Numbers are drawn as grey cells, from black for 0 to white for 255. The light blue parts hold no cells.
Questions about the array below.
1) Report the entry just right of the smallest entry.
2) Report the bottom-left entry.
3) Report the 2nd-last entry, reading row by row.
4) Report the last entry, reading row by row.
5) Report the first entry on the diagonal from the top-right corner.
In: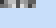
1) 138
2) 111
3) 68
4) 150
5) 96
